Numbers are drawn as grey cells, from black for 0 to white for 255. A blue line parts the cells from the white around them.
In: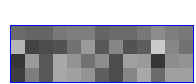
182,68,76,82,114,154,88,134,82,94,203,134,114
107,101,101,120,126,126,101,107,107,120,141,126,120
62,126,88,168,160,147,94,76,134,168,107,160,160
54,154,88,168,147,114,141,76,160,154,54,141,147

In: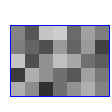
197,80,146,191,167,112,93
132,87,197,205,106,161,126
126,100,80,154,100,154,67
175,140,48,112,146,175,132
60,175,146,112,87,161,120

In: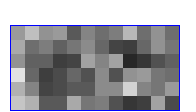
146,97,97,62,68,162,132,162,39,54,81,97
226,103,62,75,103,81,139,81,146,154,118,110
169,110,125,97,118,139,103,68,62,103,146,118
177,132,68,75,89,89,139,139,211,132,118,154
197,177,89,89,169,118,125,81,54,62,162,75
154,191,146,154,89,132,110,125,184,110,146,110

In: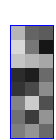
44,30,106
113,60,148
52,73,140
181,100,92
216,119,22
126,148,106
196,181,167
132,203,80

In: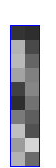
52,46
178,73
191,81
122,94
185,101
178,107
46,114
163,128
65,134
156,214

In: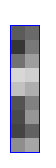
68,98
91,106
54,121
83,129
75,150
114,158
142,166
193,174
215,208
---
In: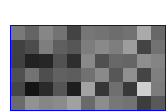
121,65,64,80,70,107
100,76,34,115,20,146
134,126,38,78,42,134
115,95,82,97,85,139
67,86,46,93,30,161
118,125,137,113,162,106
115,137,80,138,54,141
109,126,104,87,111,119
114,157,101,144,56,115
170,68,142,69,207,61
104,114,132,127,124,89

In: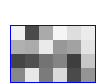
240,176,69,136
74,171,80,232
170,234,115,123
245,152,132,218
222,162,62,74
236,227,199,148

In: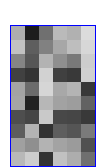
174,194,133,65,163,165,78,93,160,184
29,94,86,52,107,34,69,179,143,205
112,129,179,210,214,183,201,50,179,50
186,167,143,64,168,162,72,94,163,193
177,190,121,57,180,157,70,85,155,173
220,215,205,208,56,98,57,122,80,111

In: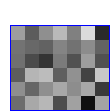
158,115,112,93,142,109
92,104,75,181,102,168
143,98,52,188,143,183
185,132,123,95,168,77
128,114,81,145,141,161
219,140,157,67,168,16
43,99,81,200,58,164

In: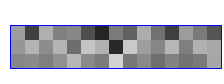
157,150,135
64,180,139
175,141,127
129,180,145
136,109,182
79,196,138
37,176,124
123,41,211
97,201,119
173,158,138
113,134,111
64,182,131
156,127,114
122,177,122
86,169,167

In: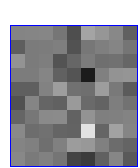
132,94,147,124,95,81,101,137,132,136
133,123,123,124,95,133,119,109,128,122
134,124,126,133,130,101,138,113,111,129
118,127,83,97,158,97,139,101,128,117
78,82,102,84,113,154,98,99,156,67
164,119,124,27,111,106,147,226,152,59
150,127,111,128,157,99,127,101,128,97
136,133,113,147,121,126,128,162,108,134
96,117,102,149,91,114,131,133,100,89

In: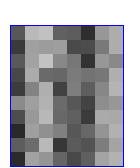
87,58,89,72,60,139,77,41,93,43
185,160,162,171,131,159,152,159,108,162
193,156,195,106,175,178,184,144,185,149
97,158,136,103,66,107,104,128,55,101
93,74,119,123,126,87,96,87,91,73
46,76,50,115,94,67,59,103,83,95
151,121,151,119,135,142,170,148,125,164
173,173,137,175,180,151,169,177,164,178
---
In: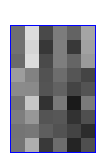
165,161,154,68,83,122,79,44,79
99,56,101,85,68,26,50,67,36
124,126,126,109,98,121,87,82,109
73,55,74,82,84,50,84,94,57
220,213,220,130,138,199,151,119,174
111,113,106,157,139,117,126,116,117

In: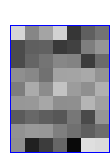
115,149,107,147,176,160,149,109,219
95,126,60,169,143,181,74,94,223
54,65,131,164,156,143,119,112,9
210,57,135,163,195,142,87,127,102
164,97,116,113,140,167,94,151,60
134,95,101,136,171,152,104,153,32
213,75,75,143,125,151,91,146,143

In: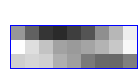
238,248,127
183,200,104
143,179,105
84,164,122
62,154,159
42,162,175
53,195,208
97,222,213
151,254,206

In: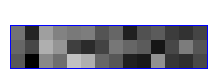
68,85,72
50,124,46
60,71,54
91,22,145
81,91,25
32,102,32
102,119,87
84,67,103
125,43,175
121,63,194
130,149,110
159,175,137
36,71,1
115,102,88

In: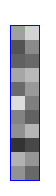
211,139,105,185,153,127,98,181,72,149,104
160,83,97,166,106,221,131,144,51,178,146

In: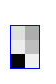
173,190,240
223,237,6
